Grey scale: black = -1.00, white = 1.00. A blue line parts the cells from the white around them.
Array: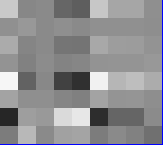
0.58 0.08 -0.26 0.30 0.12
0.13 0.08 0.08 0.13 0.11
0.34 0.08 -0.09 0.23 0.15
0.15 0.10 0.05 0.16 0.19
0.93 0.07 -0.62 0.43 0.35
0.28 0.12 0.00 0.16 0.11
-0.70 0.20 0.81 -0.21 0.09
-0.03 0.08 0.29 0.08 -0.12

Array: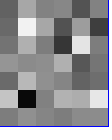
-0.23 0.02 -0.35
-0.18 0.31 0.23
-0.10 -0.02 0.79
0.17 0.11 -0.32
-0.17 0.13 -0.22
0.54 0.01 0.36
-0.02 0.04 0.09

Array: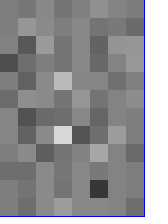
-0.01 0.07 0.00 0.03
-0.01 0.08 0.06 -0.05
0.01 0.21 0.06 0.16
-0.38 -0.01 0.06 0.03
-0.01 0.08 0.04 -0.12
-0.15 0.08 0.17 0.03
0.04 -0.16 0.06 0.03
0.05 0.08 -0.34 0.22
-0.01 -0.26 0.02 0.03
-0.14 0.08 0.06 0.03
-0.01 0.08 0.06 0.03
-0.01 0.08 0.07 0.03

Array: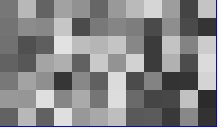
-0.07 -0.22 0.14 0.20 0.68 -0.47
-0.10 0.07 -0.41 0.04 -0.42 -0.42
-0.11 -0.26 0.48 0.54 -0.54 0.03
-0.23 0.29 -0.24 0.15 -0.54 -0.40
-0.06 0.12 0.07 0.72 0.03 -0.59
0.19 0.75 0.33 0.73 -0.46 0.51
-0.23 -0.24 0.19 0.49 -0.29 0.07

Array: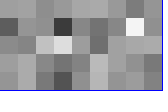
0.25 0.11 0.31 0.20 0.17
-0.27 0.13 0.06 0.06 0.13
0.09 0.51 0.23 0.26 0.34
0.24 0.07 0.03 0.26 -0.05
0.17 -0.05 0.13 0.16 0.02

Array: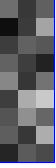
-0.14 -0.25
-0.89 0.29
-0.52 -0.32
-0.23 -0.73
0.06 -0.10
-0.51 0.58
-0.34 -0.20
-0.26 0.36
-0.71 -0.42

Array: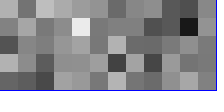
0.39 0.49 0.22 -0.17 0.11 -0.38
0.02 -0.05 0.84 0.00 -0.37 -0.81
-0.35 -0.01 0.28 0.40 -0.17 0.12
0.40 -0.28 0.13 -0.48 -0.45 -0.09
-0.21 -0.43 0.20 0.41 -0.16 0.31
